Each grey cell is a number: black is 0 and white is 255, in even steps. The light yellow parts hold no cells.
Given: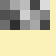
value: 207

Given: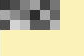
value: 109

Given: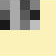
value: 89

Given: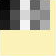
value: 214

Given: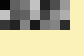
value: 97

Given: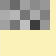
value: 118

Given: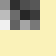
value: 38

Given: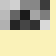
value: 26
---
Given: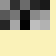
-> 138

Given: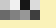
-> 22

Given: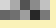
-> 139

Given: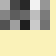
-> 190

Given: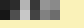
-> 149

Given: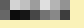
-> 180
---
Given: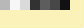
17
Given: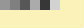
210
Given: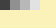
226
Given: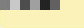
97
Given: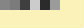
155
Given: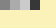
55
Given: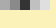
223
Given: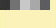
93
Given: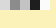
251
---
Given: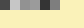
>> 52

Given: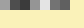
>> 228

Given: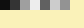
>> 97

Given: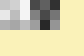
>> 96

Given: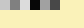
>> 161

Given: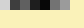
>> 7
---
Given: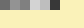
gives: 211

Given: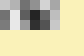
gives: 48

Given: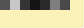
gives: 42

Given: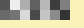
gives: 196

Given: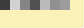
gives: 186

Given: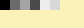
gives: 74

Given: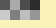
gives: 127

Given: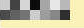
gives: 156
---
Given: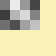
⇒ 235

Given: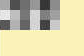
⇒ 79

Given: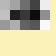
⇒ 164

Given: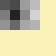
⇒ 74

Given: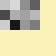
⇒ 216

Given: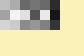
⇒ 172

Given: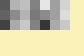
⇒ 179

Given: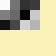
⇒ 115

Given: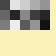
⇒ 227

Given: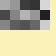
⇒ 151
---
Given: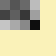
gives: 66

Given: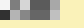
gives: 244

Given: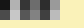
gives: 21

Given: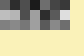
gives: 190

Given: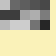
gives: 61

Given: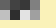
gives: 98

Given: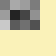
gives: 157

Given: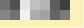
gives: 113

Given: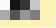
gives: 250
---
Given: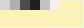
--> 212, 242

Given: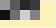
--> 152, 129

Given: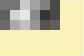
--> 117, 95

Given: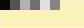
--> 7, 132

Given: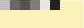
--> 191, 34

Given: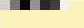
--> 208, 242

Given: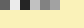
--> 97, 162

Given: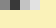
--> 133, 226
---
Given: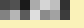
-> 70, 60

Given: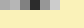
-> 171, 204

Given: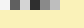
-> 244, 190

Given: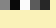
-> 132, 39

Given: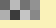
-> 103, 136

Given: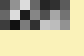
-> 69, 146

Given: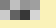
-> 127, 213

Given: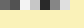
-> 103, 223
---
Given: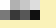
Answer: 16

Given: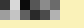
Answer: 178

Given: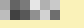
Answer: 110

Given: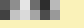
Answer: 153

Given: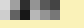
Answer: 119

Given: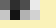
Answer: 210

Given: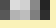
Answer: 46
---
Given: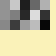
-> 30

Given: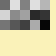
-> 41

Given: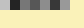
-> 56

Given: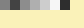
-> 67

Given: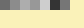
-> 108

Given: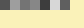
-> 83

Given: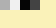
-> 67
